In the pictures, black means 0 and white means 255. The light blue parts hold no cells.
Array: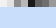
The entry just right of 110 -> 153
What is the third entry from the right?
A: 96
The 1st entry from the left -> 241

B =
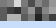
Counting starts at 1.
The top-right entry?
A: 149
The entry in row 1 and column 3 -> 216
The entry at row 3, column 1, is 92
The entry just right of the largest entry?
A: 122
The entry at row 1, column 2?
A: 134
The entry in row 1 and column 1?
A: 122
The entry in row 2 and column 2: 63

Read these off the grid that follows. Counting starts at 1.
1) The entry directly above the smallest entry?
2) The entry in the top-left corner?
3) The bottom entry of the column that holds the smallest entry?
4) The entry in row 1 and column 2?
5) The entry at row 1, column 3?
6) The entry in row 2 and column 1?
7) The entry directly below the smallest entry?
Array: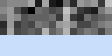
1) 165
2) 122
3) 98
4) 137
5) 137
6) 137
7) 98

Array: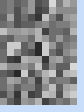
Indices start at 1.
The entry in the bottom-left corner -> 152
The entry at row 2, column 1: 110
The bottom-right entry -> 152
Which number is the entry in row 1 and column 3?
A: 96
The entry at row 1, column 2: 125
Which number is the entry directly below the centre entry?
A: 164
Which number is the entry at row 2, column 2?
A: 125
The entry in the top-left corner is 110
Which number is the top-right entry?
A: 152
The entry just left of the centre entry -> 80
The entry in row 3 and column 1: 96
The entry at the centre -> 41

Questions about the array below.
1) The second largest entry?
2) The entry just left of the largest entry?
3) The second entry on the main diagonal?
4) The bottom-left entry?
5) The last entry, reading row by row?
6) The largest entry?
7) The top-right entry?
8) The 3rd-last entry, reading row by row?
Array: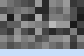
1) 170
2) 112
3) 96
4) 112
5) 96
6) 185
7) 68
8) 125

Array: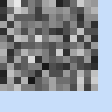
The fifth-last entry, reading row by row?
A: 137
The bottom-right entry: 163
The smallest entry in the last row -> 63
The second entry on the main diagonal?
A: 110
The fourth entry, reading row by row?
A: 78
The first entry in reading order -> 35
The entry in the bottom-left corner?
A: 163
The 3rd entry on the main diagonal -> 94
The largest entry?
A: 232
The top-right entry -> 151
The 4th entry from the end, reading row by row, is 78
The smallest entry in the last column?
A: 35
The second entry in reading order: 192
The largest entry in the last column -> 204
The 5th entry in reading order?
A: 124
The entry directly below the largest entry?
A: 204
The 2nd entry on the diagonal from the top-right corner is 151

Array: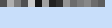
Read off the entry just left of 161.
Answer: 22
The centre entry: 34

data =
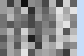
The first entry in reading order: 154
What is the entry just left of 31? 167
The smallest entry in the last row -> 60
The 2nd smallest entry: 31
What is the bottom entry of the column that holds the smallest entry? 227
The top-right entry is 99
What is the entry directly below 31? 167
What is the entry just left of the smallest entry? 140
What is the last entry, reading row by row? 196
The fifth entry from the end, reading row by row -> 167
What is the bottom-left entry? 87
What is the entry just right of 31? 87
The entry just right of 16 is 140
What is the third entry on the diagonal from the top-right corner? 211
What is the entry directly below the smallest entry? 196
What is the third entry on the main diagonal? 128
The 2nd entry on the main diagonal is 167
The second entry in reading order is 60
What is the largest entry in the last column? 227
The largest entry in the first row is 211
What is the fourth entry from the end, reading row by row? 154

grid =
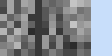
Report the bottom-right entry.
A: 99
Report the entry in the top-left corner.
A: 87
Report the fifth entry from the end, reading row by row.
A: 99
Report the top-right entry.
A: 165
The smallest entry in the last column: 71
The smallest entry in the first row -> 56
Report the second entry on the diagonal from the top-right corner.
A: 115
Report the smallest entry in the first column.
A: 71
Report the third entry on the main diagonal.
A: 127
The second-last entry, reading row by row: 115
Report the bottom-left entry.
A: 152
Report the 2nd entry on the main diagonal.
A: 165
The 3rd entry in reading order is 87
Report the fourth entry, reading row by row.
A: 165
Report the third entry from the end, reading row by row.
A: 71
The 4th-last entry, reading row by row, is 71
